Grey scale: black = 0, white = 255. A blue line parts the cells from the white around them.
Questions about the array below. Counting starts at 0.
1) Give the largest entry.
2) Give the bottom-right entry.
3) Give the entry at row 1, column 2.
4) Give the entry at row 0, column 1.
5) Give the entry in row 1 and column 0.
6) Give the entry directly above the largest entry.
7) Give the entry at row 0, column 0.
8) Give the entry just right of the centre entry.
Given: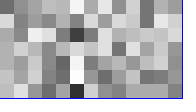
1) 253
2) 131
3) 157
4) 144
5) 217
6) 245
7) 110
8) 224

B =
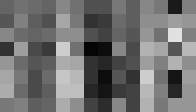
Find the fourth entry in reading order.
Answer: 100
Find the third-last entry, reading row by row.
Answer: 120
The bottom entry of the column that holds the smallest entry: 66
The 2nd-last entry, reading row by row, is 150
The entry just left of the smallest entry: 113
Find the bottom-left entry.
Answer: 120
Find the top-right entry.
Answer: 128
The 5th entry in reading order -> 135
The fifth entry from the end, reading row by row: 66
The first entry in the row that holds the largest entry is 135
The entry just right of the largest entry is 128
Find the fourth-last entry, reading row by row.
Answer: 178
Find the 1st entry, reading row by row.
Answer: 100
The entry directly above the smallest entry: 80
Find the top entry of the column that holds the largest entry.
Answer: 26
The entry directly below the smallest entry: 50
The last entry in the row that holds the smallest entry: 184
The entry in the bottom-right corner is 150
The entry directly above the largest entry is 158
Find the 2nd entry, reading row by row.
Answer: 113
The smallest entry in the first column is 50
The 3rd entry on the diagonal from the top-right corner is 113
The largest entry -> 225
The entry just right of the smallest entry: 12

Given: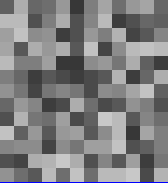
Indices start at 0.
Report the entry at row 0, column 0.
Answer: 96
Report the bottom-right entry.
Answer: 179
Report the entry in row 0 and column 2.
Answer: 103
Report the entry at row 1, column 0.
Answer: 186
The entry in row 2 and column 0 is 159
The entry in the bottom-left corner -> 146
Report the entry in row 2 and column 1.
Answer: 194
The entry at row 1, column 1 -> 186
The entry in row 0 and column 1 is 173
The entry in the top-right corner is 103
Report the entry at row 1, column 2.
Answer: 80

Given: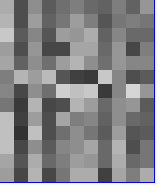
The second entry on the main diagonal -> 78
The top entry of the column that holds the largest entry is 98
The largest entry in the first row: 172
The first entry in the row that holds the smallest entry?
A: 192
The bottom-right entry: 172
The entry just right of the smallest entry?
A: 192
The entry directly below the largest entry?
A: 150
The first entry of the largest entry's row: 134
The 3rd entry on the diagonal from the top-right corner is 134
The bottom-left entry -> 157
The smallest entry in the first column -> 118
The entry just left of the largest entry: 134
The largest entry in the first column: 200
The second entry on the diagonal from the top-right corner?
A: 126
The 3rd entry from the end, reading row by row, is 165
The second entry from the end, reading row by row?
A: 126
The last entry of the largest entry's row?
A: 150
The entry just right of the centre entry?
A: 200
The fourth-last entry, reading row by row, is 64
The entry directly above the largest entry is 78
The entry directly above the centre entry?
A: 64
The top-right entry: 150
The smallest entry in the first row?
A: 78
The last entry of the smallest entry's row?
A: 91
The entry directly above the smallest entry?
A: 64
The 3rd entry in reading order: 142
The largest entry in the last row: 180
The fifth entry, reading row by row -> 111
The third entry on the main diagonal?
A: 134
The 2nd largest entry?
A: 207

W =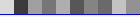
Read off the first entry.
218
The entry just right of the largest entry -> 59
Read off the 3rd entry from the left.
160

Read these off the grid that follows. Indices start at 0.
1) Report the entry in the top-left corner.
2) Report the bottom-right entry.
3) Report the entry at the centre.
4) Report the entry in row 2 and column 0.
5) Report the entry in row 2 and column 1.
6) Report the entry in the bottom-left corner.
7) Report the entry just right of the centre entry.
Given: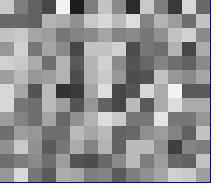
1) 200
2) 157
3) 221
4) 194
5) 200
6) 150
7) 70
